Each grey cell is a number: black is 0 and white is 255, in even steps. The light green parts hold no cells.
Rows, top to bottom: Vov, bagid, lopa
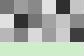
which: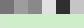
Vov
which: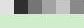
bagid
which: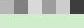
lopa
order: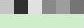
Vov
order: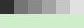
bagid

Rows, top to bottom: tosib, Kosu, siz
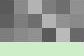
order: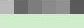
siz
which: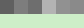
Kosu
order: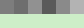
tosib
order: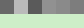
siz
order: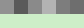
tosib
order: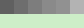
Kosu

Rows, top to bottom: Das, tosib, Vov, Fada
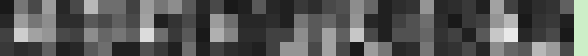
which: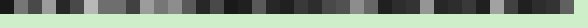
Das
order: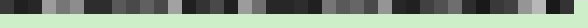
tosib
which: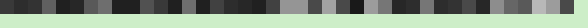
Fada
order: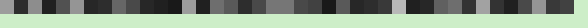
tosib

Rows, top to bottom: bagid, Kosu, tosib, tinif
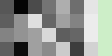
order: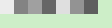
Kosu
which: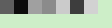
tinif

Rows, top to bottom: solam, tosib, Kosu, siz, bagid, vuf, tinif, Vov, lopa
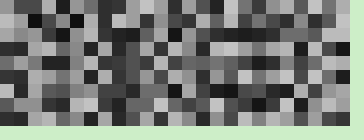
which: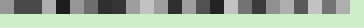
solam
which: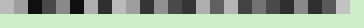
tosib
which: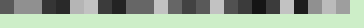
Vov
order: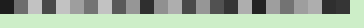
vuf

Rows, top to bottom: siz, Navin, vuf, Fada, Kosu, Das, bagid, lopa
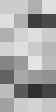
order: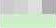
vuf
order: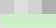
vuf

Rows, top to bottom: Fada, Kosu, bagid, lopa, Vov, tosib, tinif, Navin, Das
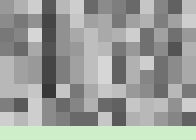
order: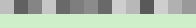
Fada
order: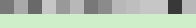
tinif
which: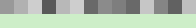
Fada

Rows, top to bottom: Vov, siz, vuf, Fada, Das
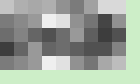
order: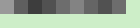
vuf
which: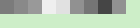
siz

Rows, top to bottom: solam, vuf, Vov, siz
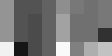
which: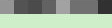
Vov
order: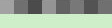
vuf
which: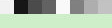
siz
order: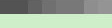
solam
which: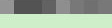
solam
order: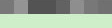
solam
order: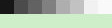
siz

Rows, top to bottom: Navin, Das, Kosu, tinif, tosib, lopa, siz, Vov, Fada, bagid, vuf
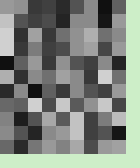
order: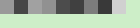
tinif
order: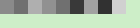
Kosu
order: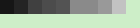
Das
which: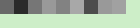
vuf
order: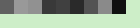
Navin
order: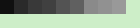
Navin

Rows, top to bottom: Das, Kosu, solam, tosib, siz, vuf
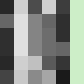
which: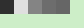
tosib
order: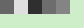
tosib

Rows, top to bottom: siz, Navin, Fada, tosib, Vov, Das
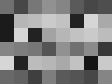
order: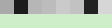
Navin
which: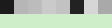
Navin
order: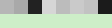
Navin
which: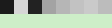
Fada

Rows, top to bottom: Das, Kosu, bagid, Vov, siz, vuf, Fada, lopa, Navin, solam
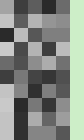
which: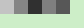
Fada
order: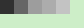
Navin
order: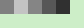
Fada
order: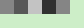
solam

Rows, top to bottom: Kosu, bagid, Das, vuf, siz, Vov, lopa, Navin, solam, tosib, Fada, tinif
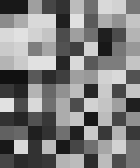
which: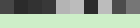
tinif
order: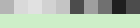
Das
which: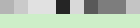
siz
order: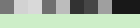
Kosu

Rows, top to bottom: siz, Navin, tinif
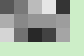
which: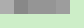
Navin
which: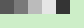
siz

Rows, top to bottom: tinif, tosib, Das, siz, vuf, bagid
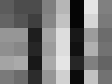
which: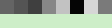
tosib
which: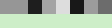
Das

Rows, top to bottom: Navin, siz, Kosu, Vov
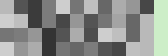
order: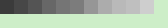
Navin
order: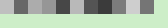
Navin
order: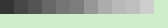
Vov
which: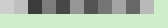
siz
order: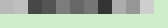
Vov
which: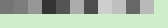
Kosu

